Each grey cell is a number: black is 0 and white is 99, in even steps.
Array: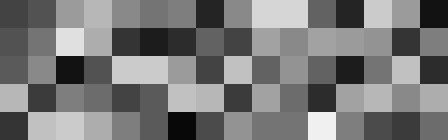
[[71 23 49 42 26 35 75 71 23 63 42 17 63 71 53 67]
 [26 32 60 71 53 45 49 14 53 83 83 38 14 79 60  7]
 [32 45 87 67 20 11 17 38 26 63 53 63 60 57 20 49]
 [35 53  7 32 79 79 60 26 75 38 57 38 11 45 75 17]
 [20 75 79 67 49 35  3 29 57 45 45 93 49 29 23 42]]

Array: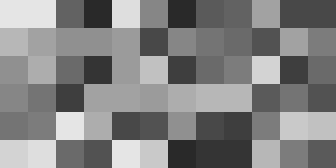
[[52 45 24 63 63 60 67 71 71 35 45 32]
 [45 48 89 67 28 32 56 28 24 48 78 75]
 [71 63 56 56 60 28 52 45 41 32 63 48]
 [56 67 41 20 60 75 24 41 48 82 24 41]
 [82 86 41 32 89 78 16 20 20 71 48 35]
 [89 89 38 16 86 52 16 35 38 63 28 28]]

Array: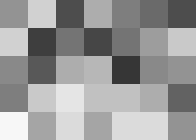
[[81 24 45 27 45 61 78]
 [53 34 67 71 21 53 57]
 [96 64 85 64 85 85 57]
 [49 78 89 75 75 67 38]
 [57 81 30 67 49 41 30]]

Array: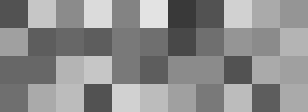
[[62 36 40 36 47 43 28 43 58 54 70]
 [40 40 70 77 47 36 54 54 32 66 62]
 [43 66 73 32 81 73 62 47 73 36 66]
 [32 77 54 85 51 88 22 32 81 66 58]]

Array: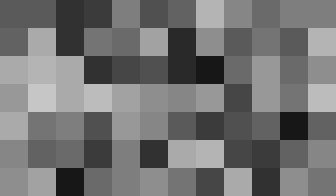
[[35 35 19 23 49 31 38 70 52 41 49 49]
 [52 38 41 23 49 19 66 70 27 23 38 52]
 [66 45 49 31 59 52 35 23 31 38  9 38]
 [55 63  9 41 49 55 45 27 66 19 55 45]
 [38 66 19 45 41 63 16 55 35 45 35 70]
 [66 70 66 19 27 31 16  9 41 59 41 55]
 [59 77 66 73 63 55 52 59 27 59 45 73]]

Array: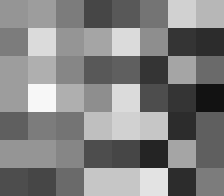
[[30 27 41 77 77 88 17 48]
 [37 48 45 74 81 77 17 37]
 [58 58 52 30 27 14 64 37]
 [58 61 48 27 34 45 81 71]
 [61 68 52 34 37 20 64 41]
 [48 85 58 64 85 55 20 17]
 [61 96 68 55 85 30 20  7]]

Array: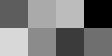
[[84 54 23 43]
 [36 66 73  0]]
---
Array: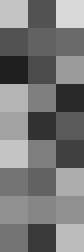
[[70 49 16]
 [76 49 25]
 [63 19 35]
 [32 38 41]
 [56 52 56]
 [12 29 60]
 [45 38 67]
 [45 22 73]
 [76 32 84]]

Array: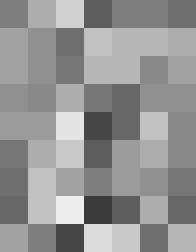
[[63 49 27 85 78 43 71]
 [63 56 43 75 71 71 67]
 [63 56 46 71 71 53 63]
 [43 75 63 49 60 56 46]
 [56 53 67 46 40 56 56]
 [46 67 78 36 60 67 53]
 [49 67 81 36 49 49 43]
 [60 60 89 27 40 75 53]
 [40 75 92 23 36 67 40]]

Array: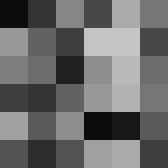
[[49 42 13 55 72 42]
 [59 38 24 76 76 28]
 [32 17 32 62 66 24]
 [24 20 38 59 69 46]
 [ 5 20 52 28 66 46]
 [62 35 55  5  9 35]]

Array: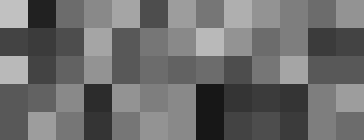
[[26 23 30 64 34 46 53 72 57 42 49 23 26]
 [72 26 38 57 34 42 38 42 30 46 64 34 34]
 [75 13 42 53 64 30 61 46 68 57 49 42 57]
 [34 61 46 20 46 57 53  9 26 30 23 49 42]
 [34 38 53 17 57 49 53  9 20 23 20 49 61]]

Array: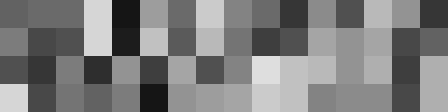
[[48 28 31 83 11 75 35 72 45 24 31 64 57 64 28 38]
 [38 41 41 83  8 61 41 79 51 41 21 54 31 72 57 21]
 [83 28 45 38 48  8 57 61 64 79 75 51 54 54 28 68]
 [31 21 48 18 57 24 64 31 51 86 75 72 57 68 24 68]]

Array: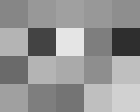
[[62 49 45 74 81]
 [52 59 62 59 55]
 [41 70 66 55 74]
 [70 26 89 49 18]]

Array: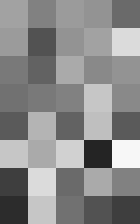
[[35 70 38 74 35]
 [24 85 41 66 50]
 [17 77 44 32 24]
 [44 47 50 77 53]
 [60 32 57 63 85]
 [63 50 60 57 41]
 [47 38 66 53 57]
 [77 66 81 14 96]]
